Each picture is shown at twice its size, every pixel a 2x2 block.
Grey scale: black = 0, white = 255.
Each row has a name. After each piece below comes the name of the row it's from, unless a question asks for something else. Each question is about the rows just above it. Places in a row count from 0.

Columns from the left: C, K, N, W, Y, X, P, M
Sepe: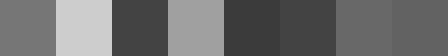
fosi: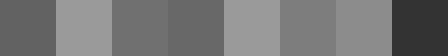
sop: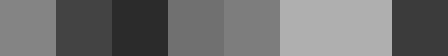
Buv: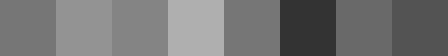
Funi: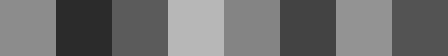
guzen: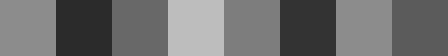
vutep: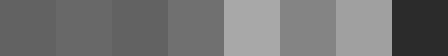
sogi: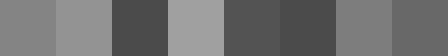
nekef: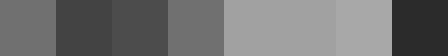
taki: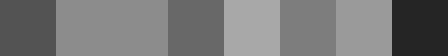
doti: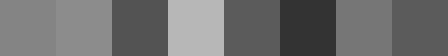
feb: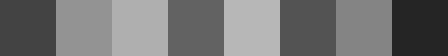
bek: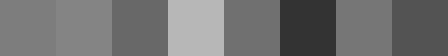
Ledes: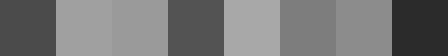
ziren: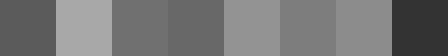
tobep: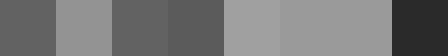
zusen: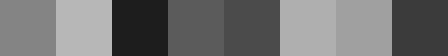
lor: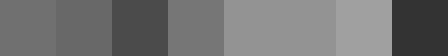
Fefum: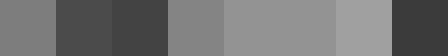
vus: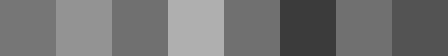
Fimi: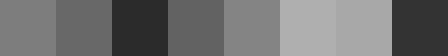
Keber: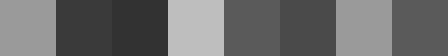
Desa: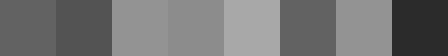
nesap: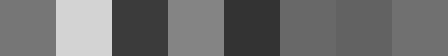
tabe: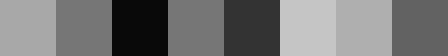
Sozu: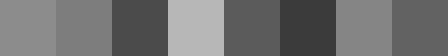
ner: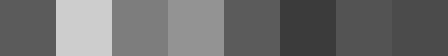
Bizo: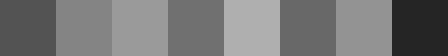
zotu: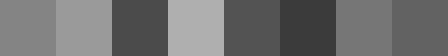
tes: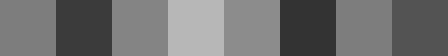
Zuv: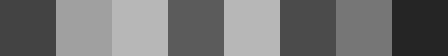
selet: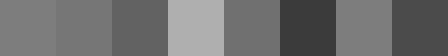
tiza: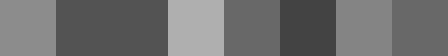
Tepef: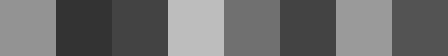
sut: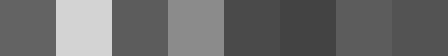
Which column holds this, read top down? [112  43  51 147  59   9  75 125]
N
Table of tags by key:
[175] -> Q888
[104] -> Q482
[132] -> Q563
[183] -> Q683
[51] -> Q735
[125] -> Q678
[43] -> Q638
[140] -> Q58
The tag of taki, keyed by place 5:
Q678
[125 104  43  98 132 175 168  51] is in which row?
Fimi
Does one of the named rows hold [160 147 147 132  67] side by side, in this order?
no
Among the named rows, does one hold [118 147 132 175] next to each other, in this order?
yes

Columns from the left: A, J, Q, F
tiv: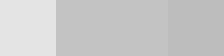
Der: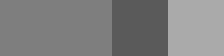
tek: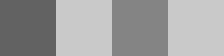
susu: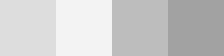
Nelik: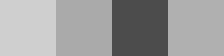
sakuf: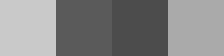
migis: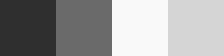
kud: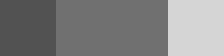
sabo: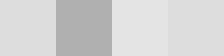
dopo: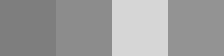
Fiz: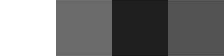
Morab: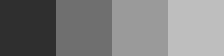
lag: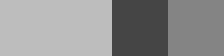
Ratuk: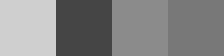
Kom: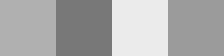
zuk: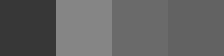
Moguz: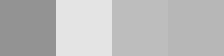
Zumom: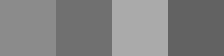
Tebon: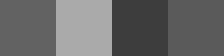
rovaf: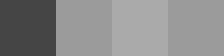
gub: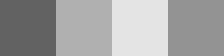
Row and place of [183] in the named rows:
Moguz, 3
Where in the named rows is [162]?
susu, 3

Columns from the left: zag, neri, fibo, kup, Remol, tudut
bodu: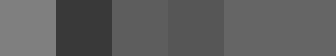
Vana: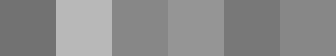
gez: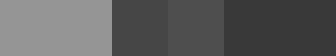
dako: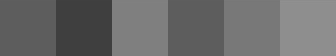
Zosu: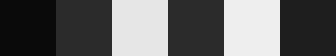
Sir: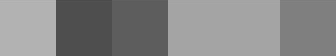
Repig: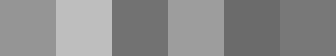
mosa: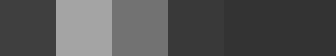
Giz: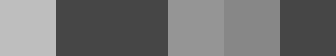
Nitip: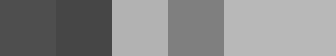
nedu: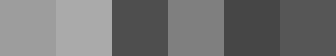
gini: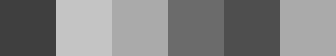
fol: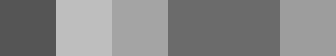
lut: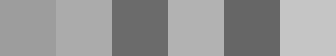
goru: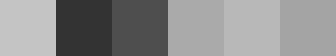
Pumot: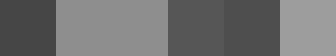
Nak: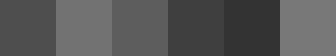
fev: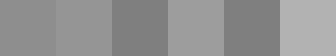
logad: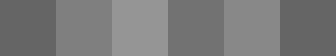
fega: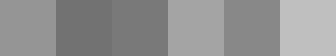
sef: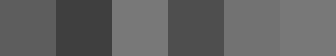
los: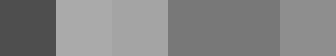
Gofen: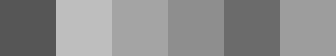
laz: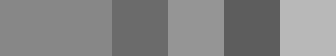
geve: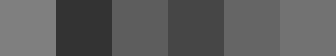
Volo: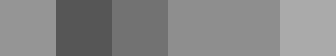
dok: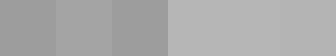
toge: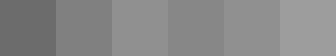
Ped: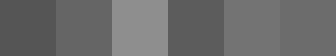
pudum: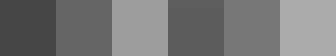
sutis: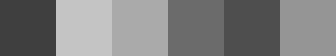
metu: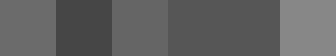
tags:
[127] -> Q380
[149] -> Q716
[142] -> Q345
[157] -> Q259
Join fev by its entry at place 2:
Q380
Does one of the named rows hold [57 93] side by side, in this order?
yes
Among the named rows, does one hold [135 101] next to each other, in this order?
yes

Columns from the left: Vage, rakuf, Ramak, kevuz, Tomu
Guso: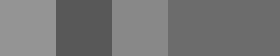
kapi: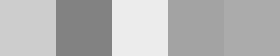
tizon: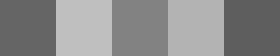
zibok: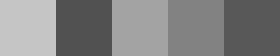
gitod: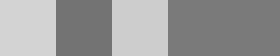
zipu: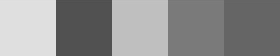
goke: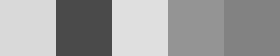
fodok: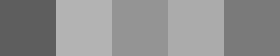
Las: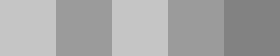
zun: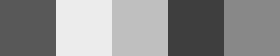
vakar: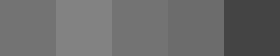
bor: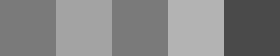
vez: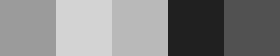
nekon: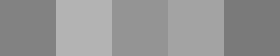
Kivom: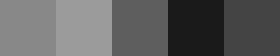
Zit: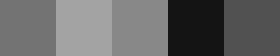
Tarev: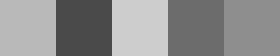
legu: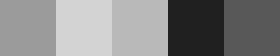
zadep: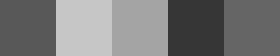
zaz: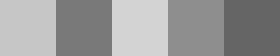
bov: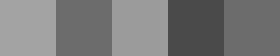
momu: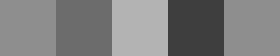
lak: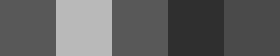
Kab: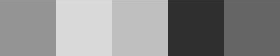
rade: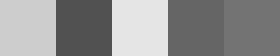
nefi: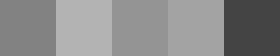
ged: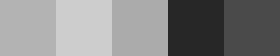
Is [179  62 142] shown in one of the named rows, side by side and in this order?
yes
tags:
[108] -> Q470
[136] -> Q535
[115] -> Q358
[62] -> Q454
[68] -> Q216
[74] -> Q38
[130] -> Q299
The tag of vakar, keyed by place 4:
Q216

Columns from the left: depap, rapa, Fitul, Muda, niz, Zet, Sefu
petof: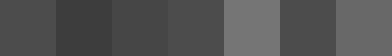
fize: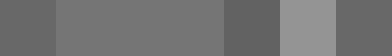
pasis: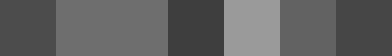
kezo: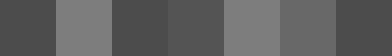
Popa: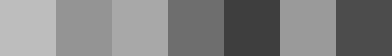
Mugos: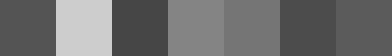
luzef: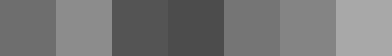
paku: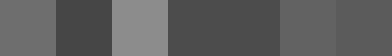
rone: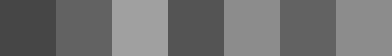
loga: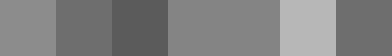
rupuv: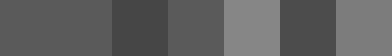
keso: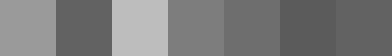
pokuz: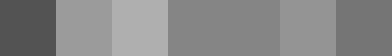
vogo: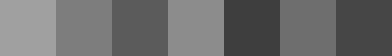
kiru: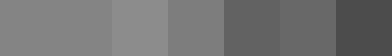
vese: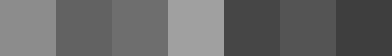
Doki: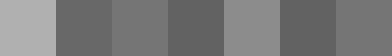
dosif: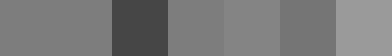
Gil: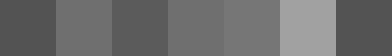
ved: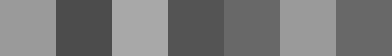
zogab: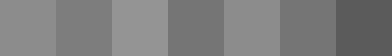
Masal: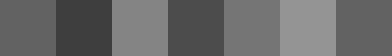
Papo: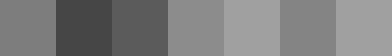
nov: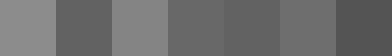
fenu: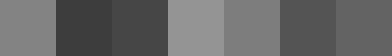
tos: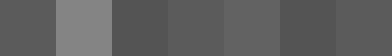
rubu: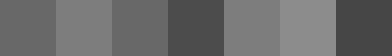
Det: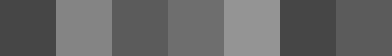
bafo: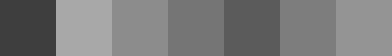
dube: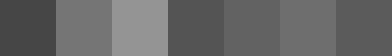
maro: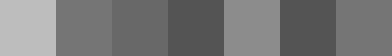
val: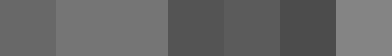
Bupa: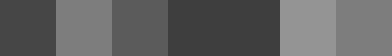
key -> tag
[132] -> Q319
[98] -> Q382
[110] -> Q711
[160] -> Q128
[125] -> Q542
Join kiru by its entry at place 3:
Q542
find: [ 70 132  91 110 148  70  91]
Det
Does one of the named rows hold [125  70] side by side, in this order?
yes
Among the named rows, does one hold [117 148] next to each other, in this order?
yes

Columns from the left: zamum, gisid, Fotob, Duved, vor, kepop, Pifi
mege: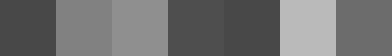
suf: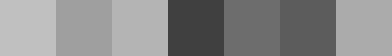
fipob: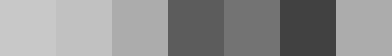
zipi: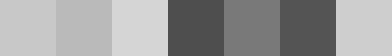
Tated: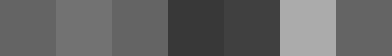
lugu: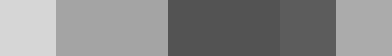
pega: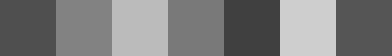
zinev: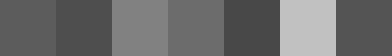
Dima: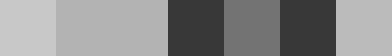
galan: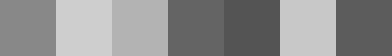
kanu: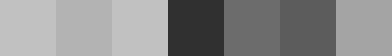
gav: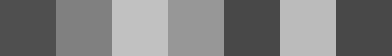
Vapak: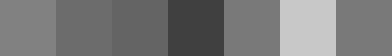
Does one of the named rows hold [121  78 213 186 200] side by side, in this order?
no
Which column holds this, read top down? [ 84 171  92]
kepop

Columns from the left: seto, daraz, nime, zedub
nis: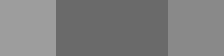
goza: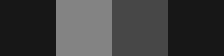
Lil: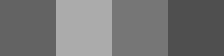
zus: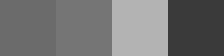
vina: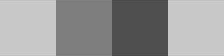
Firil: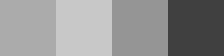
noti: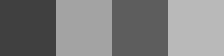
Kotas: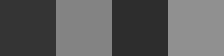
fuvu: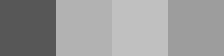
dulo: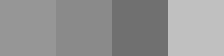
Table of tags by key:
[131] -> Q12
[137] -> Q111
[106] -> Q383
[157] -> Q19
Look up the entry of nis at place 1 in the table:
Q383
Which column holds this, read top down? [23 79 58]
zedub

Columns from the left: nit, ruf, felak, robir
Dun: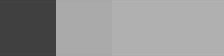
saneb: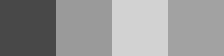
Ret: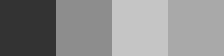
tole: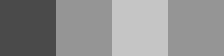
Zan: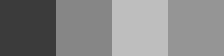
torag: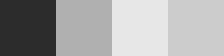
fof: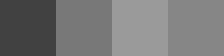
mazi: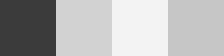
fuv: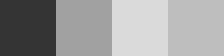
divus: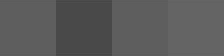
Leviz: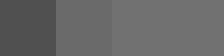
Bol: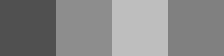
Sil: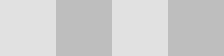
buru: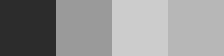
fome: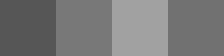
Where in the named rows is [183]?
buru, 3
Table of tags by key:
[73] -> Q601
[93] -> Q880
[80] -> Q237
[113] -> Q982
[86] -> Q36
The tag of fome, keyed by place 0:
Q36
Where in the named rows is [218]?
fuv, 2
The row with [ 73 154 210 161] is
saneb
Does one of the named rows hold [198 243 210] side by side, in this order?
no

